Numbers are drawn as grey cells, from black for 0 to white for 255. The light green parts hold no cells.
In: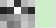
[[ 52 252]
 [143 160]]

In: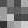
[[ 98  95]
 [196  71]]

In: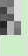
[[152 222]
 [ 89 222]]

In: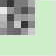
[[148 119]
 [ 71 157]]

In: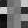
[[133 113]
 [107 130]]

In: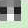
[[177  28]
 [248 117]]

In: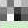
[[169  68]
 [253  24]]

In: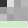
[[177 169]
 [161 171]]

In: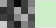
[[ 61 168]
 [ 50 136]]
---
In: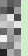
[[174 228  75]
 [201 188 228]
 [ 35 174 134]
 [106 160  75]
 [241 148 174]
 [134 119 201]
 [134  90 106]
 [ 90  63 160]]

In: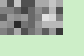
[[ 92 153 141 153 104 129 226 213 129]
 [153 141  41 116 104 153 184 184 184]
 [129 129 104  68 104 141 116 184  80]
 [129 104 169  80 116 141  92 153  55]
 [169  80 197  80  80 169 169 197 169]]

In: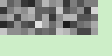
[[141 169  70 156 169  97 169  55 141 182 182  84  84 111]
 [197 141 141 125 156  97 111  97 197 182 141  70  70 156]
 [ 55 125 156 141 182  97  97  84 197  84 111 141  55 212]
 [169  97 125  55  42 111 182 141 156  55 125  84 125 125]
 [ 42  70 141  84  70 226 169 111 156  29  70 111 125 169]]

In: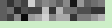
[[ 94 110  37  78  65  65 193  52 180 110 110  78  78  52  52]
 [ 94  65 136  10 152 168 208 136 168 168  52 124 124 152 180]
 [ 94  52  94  65 208 110 136 124  94 136  23 152  94 110 124]]

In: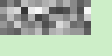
[[163 203 217  53 233 247 203  79  67  79 136  79 247]
 [120 188 136  95 175  67  95 163 163 136 175 108 203]
 [ 95 136  95 188 163 151 175 188 136 175 136  95 120]
 [151 120 203 136 120 151  79 108 217 188 108 120  79]
 [120 108  95 163 151 188 108 175 188 163 151 151  95]]

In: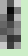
[[ 87 102 144]
 [170  87 212]
 [102  74 132]
 [200  62 156]
 [132  49  62]
 [118  36 185]
 [170   8 118]]

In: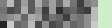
[[ 35 202 102 115 186  74 142  74  89 142 102 115 142 202]
 [127 186  89 158  89 172 115 158 102 172 115  62 127 142]
 [127 142 158 102 172 158  74 115 102  62 127 115 142 186]
 [115  74  89 172  89 142  62 158  47  89 102  74  62 186]]
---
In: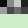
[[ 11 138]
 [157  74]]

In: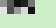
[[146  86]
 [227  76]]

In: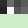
[[ 43 106]
 [ 34 248]]

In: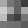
[[167 118]
 [204 162]]

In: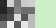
[[ 42 210]
 [ 35  68]]

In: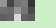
[[148  69]
 [112 106]]

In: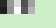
[[ 40 153]
 [ 31 146]]
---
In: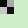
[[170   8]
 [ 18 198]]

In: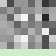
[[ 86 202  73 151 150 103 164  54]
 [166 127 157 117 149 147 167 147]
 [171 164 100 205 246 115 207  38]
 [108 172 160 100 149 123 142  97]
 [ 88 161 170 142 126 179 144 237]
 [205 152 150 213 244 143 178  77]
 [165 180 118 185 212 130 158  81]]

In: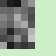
[[147  67  28  21 113]
 [ 84 107 102 123 106]
 [ 74 134 111 172 122]
 [ 85 118  98 148 170]
 [180  91  36  92 104]
 [195  71  87 144  83]
 [ 69 161  29  67  52]]

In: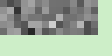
[[137 109  76  96 147 163 124 139 113 112 111 135  89 148]
 [ 97 145 167  52 150 145 101 153 111 110  89 123 112 135]
 [135 162 134  91 136 117 118 106 106 175 115 113 123 145]
 [111 140 146  99  85 164 163 134 206  84 110 131 180  77]
 [ 95 109 154 160  80  39 149  86 102 137 117 125 122  78]]

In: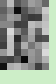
[[103 118 188  86 113 158 144]
 [200  96 134  13  82 118 132]
 [182 115 156 142  74  57  61]
 [194 135 135  62  66 188 173]
 [199  82 215 134  89 173  99]
 [ 81  76 195  40 113 159  72]
 [194  62 191  75 173 119 153]
 [217 151 190  63 124 153 132]
 [177  72  64  90   9 148 130]
 [123  17 173 183 156 133  63]]

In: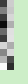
[[205  60]
 [199 128]
 [214  60]
 [175  11]
 [224 106]
 [226  60]
 [173 212]
 [217 135]
 [ 75 180]
 [ 45 249]]

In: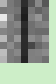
[[ 87 179 121 106  45  88 137]
 [113 119 123 116  35 119  99]
 [109 231 135 101  29 130 149]
 [130 173 123 133  44 112 126]
 [107 132 123 114  38 113 107]
 [154 186 118 151  44 140 126]
 [120 121 140 113  43  71 104]
 [138 189 123 136  42 127 130]
 [111 179 123 115  35 128 126]]

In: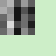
[[ 95 156 182  73 154]
 [ 30 173 146  21  83]
 [ 69 106 158  21 111]
 [ 30  89 218  73 111]
 [ 82 106 170  21 140]]
